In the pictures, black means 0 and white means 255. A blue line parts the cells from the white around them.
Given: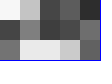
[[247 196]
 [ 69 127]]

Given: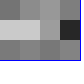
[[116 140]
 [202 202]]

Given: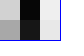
[[210   6]
 [168  22]]

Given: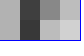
[[178  63]
 [178  56]]

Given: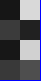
[[ 22 217]
 [ 59  33]]

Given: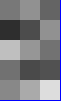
[[120 145]
 [ 46  76]]

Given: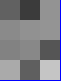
[[ 97  59]
 [138 145]]

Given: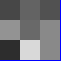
[[ 71  99]
 [147 105]]

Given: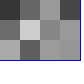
[[ 54 102]
 [108 205]]
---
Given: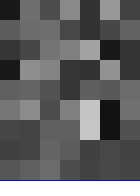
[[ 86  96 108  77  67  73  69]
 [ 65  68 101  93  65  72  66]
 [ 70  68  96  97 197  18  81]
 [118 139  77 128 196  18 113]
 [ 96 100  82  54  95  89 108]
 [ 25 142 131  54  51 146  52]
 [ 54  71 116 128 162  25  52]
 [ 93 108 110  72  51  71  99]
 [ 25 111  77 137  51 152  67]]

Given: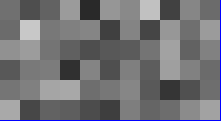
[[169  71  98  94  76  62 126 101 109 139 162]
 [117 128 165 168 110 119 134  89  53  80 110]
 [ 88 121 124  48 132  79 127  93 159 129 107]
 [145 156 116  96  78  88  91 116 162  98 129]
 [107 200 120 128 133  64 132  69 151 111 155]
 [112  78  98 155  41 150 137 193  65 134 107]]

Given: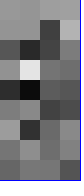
[[102 119 118  84]
 [117 142 110 129]
 [156  49 106 137]
 [125 137  66  76]
 [ 45  12  92  86]
 [146 228 116 110]
 [ 86  41  68 124]
 [148 148  64 179]
 [152 149 158 160]]

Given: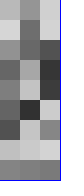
[[132 127 122]
 [192 202 211]
 [ 81 197 134]
 [100  49 204]
 [126 195  60]
 [102 167  54]
 [146 104  82]
 [214 110 211]
 [185 149 208]]

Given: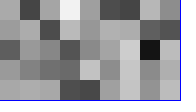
[[168 173 168  78  72 160 196 147 188]
 [154 130 112 106 194 141 198 139 175]
 [ 94 153 135  84 138 164 205  20 188]
 [156 172  76 186 151 177 173  95  83]
 [170  69 165 242 159  77  69 183 141]]

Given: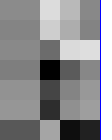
[[ 88  88 165  14  33]
 [150 150  45 144 158]
 [146 146  69 132 152]
 [126 126   1  91 135]
 [137 137 108 218 222]
 [132 132 206 173 131]
 [139 139 220 185 136]]

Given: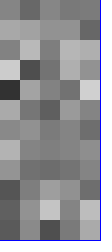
[[ 90 138  79 122 170]
 [ 96 146 196 132 189]
 [ 85 126 158 145 110]
 [148 113 109 116 132]
 [179 132 127 132 142]
 [137 145 123 132 110]
 [170 118  95 154 132]
 [ 50 163 130 114 208]
 [204  78 115 175 146]
 [130 185 126 182 175]
 [168 162 146 146 103]
 [133 104 134 121 123]]

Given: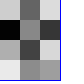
[[234 140 158]
 [175  66 216]
 [  3 136  54]
 [206 100 220]]

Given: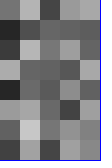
[[ 65 162  69 160 136]
 [ 97 199 118 146 129]
 [155 166 105  67 159]
 [ 38 106  90 141  97]
 [172 101  98  87 168]
 [ 59 182 119 158 100]
 [ 38  79 102  98  93]
 [116 180  69 154 168]]
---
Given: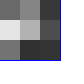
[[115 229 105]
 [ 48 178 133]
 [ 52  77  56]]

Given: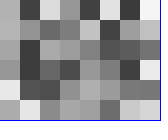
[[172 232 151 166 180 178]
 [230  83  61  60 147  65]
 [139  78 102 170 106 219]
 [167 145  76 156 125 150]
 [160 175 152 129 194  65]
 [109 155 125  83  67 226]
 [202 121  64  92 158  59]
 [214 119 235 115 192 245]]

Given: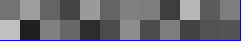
[[192 115]
 [ 32 157]
 [129  99]
 [104  68]
 [ 44 155]
 [ 75  99]
 [141 128]
 [ 76 125]
 [125  61]
 [ 67 182]
 [ 82  91]
 [ 84 125]]

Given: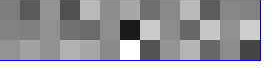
[[146 131 125]
 [162 127  90]
 [144 144 148]
 [177 114  81]
 [167 106 184]
 [137 142 141]
 [255  26 167]
 [ 83 201 111]
 [147 140 137]
 [181 103 186]
 [102 199  93]
 [139 144 135]
 [ 69 206 130]]

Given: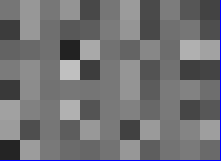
[[ 36 156 161  57 123  99  60 118]
 [156  78 129 140 141 105 152 151]
 [121 118 119 114 116 112 111 119]
 [107  93 177 119 192  34  88 148]
 [103 152  84 117  61 169  93  72]
 [115 122 121 120 120 114 123 118]
 [151  65 129 148 149 100 149 155]
 [ 94 154 104  92  83 135  72  74]
 [115 119 121 122 113 109 112 124]
 [122 132  70 130  63 176 118  86]
 [106 158  87 110  68 162  78  67]]

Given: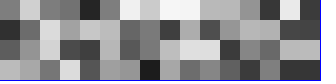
[[187  93  48 126]
 [168 148 108 208]
 [118 211 219 125]
 [220  75 162 114]
 [ 85  63 199  37]
 [159 183 188 126]
 [150  88 102 240]
 [ 28 121 122 203]
 [167 190  63 246]
 [109 223 173 244]
 [134 222  78 185]
 [ 96  59 150 184]
 [ 59 134 183 148]
 [127 105 178  55]
 [ 54 186  70 234]
 [ 54 187  68  59]]
